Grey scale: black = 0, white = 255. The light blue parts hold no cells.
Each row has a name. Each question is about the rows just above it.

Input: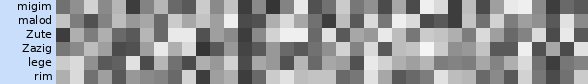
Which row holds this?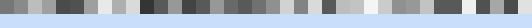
Zazig
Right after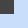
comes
[89]
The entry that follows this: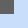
[225]
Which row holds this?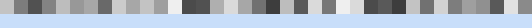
malod

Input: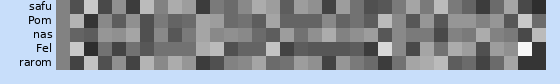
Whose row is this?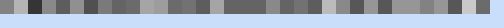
Pom

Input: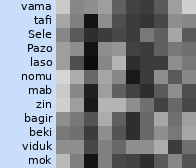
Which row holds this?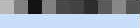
mok
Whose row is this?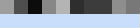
laso
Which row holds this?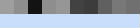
Pazo
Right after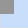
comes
[66]
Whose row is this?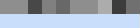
viduk
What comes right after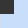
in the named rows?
[72]

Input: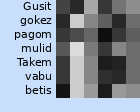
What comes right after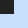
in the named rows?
[109]
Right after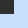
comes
[40]
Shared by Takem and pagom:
[55]

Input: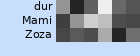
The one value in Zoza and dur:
[37]
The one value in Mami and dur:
[148]
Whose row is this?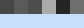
Zoza

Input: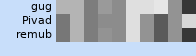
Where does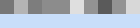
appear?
Pivad
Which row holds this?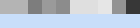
gug

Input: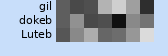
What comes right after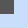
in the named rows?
[137]
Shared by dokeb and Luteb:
[137]

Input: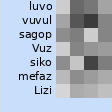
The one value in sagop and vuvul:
[133]
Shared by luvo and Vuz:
[205]
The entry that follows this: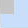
[67]

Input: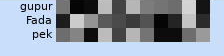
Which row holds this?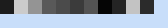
Fada
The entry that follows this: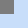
[116]
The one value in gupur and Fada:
[5]
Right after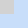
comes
[20]
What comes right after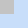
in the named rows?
[43]
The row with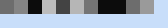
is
pek

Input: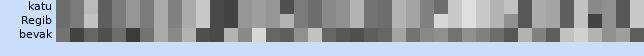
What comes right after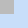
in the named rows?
[94]
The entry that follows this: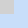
[179]
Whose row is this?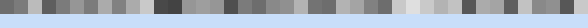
katu

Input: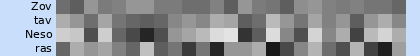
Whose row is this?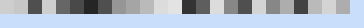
Neso
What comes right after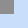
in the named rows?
[150]
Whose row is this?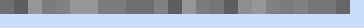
Zov
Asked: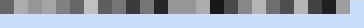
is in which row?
ras

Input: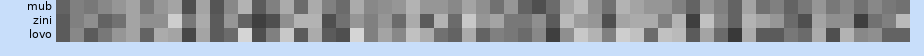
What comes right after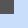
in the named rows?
[136]
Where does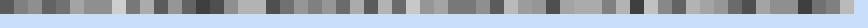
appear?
zini
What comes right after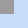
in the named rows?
[150]
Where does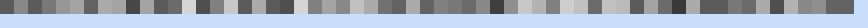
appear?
lovo

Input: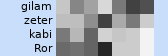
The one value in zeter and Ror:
[204]
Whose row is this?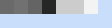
Ror
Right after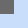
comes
[113]
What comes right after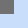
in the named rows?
[100]
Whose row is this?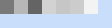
kabi

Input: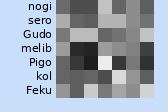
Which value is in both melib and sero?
[141]
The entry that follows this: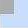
[101]
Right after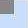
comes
[194]
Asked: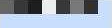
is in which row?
Pigo
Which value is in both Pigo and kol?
[101]
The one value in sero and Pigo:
[101]
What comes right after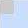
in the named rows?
[121]

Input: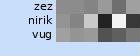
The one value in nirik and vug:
[148]
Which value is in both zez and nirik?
[132]
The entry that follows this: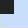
[242]
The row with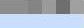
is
zez
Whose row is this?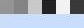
nirik

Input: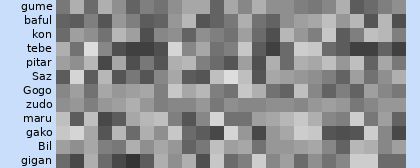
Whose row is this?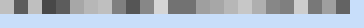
maru
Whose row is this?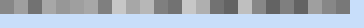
Gogo

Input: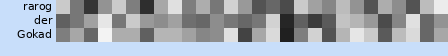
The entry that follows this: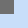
[103]
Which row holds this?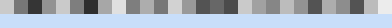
rarog

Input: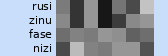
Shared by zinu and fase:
[150]
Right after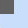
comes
[110]
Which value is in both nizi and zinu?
[150]
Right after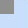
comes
[97]
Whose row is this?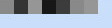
zinu

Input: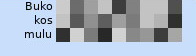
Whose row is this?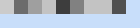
Buko
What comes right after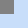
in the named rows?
[195]
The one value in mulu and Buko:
[61]
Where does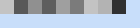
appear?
kos
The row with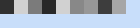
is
mulu
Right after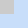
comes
[108]

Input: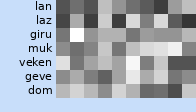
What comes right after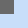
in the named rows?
[111]
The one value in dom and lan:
[111]
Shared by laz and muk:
[217]
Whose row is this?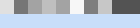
veken

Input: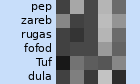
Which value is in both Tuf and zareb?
[135]
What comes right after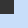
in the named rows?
[72]
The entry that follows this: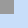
[99]
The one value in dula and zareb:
[65]
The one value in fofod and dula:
[65]

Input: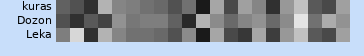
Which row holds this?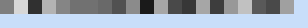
Leka
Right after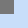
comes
[126]
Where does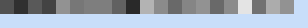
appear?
Dozon
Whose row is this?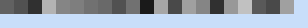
kuras

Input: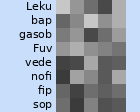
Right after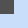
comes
[89]
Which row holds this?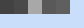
vede

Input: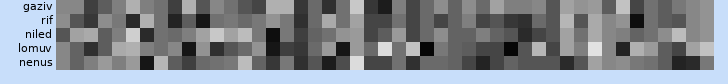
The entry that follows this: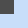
[220]
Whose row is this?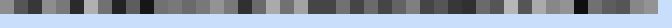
rif
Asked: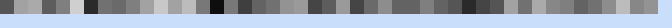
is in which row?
niled

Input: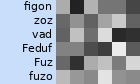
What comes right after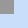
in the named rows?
[138]
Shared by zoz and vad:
[98]
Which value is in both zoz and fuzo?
[146]

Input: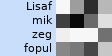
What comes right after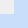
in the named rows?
[247]
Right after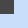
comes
[199]
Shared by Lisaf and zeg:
[247]
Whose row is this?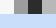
Lisaf

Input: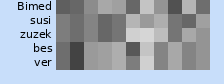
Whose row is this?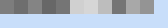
zuzek
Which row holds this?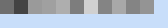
ver
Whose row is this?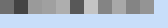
bes
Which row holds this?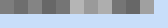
susi

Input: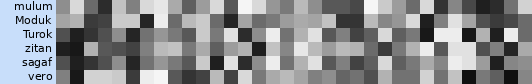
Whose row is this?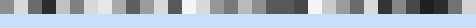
mulum
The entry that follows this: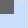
[114]

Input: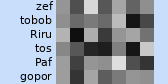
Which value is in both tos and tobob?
[22]
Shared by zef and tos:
[87]
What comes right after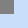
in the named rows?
[22]
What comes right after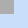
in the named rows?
[58]
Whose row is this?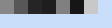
tos

